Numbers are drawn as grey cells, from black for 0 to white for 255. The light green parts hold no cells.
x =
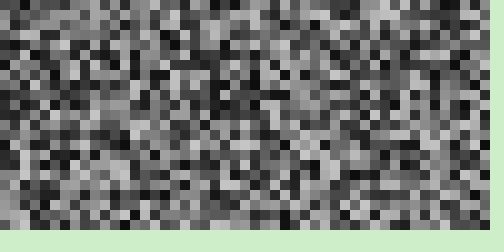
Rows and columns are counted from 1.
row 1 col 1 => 70
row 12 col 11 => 110
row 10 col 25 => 68
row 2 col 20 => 85
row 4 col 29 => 124
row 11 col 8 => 20
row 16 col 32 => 155
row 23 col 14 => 124
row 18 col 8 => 150
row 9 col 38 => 129
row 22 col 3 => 180
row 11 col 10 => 160
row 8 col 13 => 112
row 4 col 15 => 183
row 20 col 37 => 82
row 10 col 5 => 110
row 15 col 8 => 152
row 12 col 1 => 40
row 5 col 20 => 64
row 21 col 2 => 137
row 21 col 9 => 136
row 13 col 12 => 77
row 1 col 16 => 183
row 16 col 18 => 141
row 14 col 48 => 148
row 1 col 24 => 16
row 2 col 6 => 148
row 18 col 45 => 132
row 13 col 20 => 121
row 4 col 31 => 63
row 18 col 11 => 93
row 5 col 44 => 74
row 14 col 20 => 93
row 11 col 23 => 20
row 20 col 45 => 189
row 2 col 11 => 156
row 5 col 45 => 99
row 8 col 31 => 21
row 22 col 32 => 170
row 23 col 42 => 140

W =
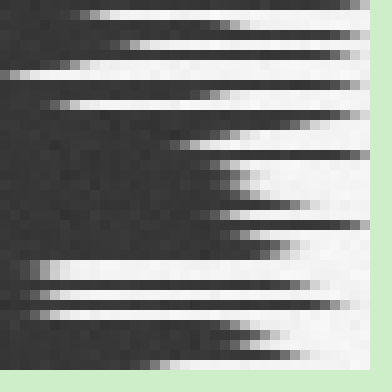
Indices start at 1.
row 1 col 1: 52
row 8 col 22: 244
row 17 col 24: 200
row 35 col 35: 247
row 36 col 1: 54
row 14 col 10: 55
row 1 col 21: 52
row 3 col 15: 54
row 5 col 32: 248
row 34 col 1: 53
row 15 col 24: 247
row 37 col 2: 56
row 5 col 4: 58
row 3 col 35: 246
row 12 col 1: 54
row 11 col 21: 245
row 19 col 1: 58
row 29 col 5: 57
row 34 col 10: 53
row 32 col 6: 199
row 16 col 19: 56
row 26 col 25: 57
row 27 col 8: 241
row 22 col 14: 59
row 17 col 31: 244
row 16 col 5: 59
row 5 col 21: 243
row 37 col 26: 244
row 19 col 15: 55
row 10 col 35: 244
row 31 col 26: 54
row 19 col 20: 56
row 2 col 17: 248
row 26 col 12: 56
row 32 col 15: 244
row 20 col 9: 53
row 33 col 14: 57
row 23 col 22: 57
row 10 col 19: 57
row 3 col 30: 242

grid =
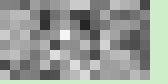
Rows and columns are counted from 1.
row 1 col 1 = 130
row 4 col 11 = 188
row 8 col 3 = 129
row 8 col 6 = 81
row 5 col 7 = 144
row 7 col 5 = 185
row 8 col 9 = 216
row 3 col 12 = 156
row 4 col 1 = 203
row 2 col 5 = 58
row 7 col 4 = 128
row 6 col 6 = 220
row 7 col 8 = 219
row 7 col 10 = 202
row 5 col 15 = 101
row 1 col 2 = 129
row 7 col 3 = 97
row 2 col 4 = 132
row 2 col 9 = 64
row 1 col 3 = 96
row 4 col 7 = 245
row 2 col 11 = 169
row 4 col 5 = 138
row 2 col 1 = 168
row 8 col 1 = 190
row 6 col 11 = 164
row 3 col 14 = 147
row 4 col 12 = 163
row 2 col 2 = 185
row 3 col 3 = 160
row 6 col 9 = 126
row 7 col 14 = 157
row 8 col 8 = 185
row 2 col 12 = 112

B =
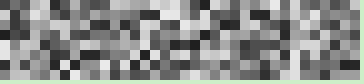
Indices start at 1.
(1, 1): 66
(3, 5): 159
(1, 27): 184
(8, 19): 189
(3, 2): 57
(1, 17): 202
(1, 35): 106
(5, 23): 170
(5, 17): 111
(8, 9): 163
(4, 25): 164
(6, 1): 228
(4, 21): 34
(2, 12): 144
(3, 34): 64
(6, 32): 204
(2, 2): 57
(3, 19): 231
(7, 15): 193
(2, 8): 136
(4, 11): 119
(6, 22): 199
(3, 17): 94
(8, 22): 129
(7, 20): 97
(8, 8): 233
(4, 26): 111
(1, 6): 43
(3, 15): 218
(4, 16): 96
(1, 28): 233
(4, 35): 119
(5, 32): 214
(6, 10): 40
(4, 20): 147
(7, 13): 221
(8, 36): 158

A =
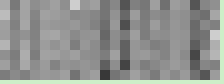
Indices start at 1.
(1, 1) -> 171
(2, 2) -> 135
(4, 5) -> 163
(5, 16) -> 127
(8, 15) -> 142
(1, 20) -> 85
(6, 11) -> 125
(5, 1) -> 180
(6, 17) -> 132
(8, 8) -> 115
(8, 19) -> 154
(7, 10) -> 143
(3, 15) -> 126
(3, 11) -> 110
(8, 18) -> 138
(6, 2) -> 125
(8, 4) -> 146
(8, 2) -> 138
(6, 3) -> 173
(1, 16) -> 159
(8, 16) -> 123
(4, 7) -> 153
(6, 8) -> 159
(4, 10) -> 149
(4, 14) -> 158
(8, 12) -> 117
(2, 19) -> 143
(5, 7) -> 157
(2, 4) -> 133
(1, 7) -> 143
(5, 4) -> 133
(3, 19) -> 143
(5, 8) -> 126
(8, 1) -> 124
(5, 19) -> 146
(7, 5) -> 155
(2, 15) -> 123

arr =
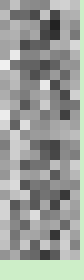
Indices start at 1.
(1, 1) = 151
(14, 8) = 189
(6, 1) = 163
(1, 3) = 142
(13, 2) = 98
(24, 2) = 117
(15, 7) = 134
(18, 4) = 156
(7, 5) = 71
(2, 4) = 74
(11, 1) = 191
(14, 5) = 154
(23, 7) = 105
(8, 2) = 190
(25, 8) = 131
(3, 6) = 34
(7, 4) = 98
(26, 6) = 90
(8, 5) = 113
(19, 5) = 111
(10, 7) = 72
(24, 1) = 198
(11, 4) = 138
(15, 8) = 147
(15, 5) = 82
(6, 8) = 178
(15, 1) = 125
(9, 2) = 185
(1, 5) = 134
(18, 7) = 153
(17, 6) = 189
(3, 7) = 167
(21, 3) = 139
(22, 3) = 173
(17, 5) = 112
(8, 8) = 165
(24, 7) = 199

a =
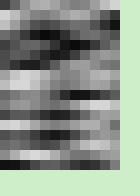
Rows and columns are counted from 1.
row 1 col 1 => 62
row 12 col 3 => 91
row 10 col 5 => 118
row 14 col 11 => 153
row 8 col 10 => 175
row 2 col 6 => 139
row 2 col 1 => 210
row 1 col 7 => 140
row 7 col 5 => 53
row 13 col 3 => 197
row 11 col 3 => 152
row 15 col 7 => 108
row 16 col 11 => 152
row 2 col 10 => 134
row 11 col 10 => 213
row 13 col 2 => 213
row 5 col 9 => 24
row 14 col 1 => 79
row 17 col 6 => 95
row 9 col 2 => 213
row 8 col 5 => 177
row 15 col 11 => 191
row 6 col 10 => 138
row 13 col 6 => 127
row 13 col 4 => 167
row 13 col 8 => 157
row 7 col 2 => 52
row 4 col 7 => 48
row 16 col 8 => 118
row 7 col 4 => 30
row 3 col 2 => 157
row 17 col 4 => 71
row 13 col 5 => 138
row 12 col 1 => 69
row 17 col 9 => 43
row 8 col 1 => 162
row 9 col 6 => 130
